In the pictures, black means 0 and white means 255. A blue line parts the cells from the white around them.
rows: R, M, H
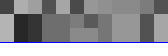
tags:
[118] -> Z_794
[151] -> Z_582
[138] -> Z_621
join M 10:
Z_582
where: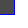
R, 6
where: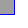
R, 3
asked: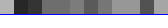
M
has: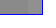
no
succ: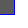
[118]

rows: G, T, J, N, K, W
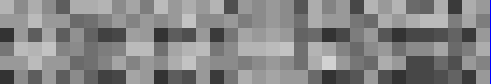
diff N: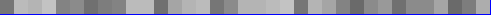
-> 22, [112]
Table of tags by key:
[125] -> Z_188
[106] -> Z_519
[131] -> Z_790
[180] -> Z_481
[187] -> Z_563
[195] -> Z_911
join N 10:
Z_563
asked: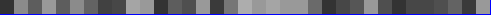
W
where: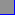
J, 6
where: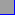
J, 10
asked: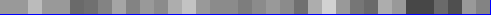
K
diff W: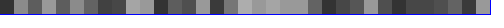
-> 23, [106]

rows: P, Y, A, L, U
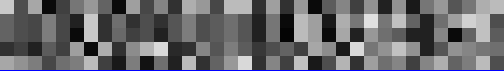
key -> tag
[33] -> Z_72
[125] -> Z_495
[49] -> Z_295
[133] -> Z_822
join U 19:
Z_295
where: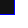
U, 11
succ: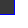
[78]
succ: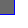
[64]
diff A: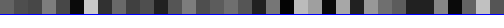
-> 36, [92]
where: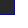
L, 13
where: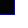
A, 21

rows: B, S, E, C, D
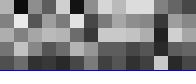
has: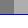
no
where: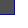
D, 1

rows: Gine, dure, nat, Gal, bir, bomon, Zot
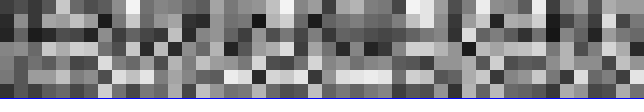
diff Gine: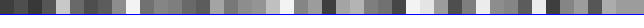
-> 28, [120]
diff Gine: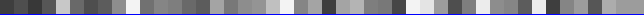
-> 23, [156]

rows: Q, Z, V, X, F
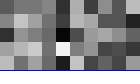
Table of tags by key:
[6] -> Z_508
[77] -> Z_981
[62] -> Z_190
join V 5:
Z_508
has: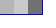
yes
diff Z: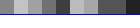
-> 6, [182]
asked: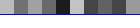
F
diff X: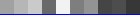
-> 4, [113]
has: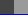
yes

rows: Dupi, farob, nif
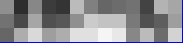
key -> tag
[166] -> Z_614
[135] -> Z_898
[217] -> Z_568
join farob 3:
Z_614
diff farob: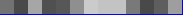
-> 11, [80]
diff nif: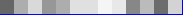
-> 4, [158]
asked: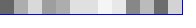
nif
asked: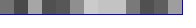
farob

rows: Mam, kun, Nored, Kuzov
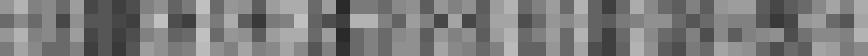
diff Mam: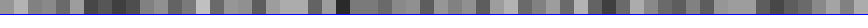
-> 23, [106]
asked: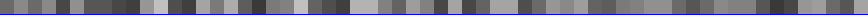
kun
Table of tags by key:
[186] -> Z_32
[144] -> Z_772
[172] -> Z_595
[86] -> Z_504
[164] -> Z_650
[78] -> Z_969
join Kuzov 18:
Z_650
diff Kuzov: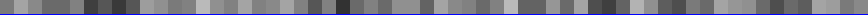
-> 22, [137]
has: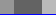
no
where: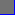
Nored, 58
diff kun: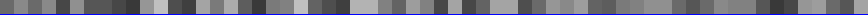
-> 10, [63]

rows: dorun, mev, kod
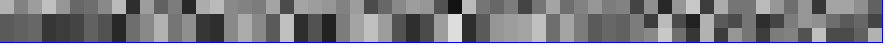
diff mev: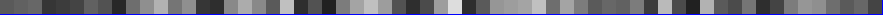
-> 11, [137]
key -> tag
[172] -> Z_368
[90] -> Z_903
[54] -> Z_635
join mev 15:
Z_635
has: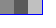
yes

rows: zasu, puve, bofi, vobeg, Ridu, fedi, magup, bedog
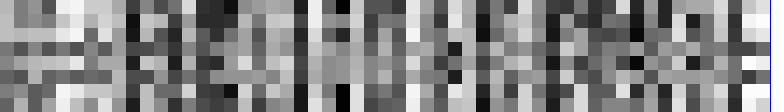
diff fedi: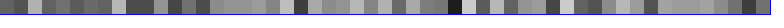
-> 43, [76]
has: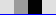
yes
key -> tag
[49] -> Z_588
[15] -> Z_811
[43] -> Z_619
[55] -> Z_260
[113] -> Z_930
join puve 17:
Z_588
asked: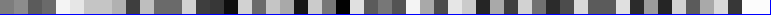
magup

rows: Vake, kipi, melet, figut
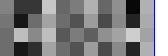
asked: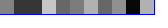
Vake
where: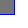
kipi, 1
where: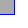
kipi, 11
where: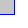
Vake, 4

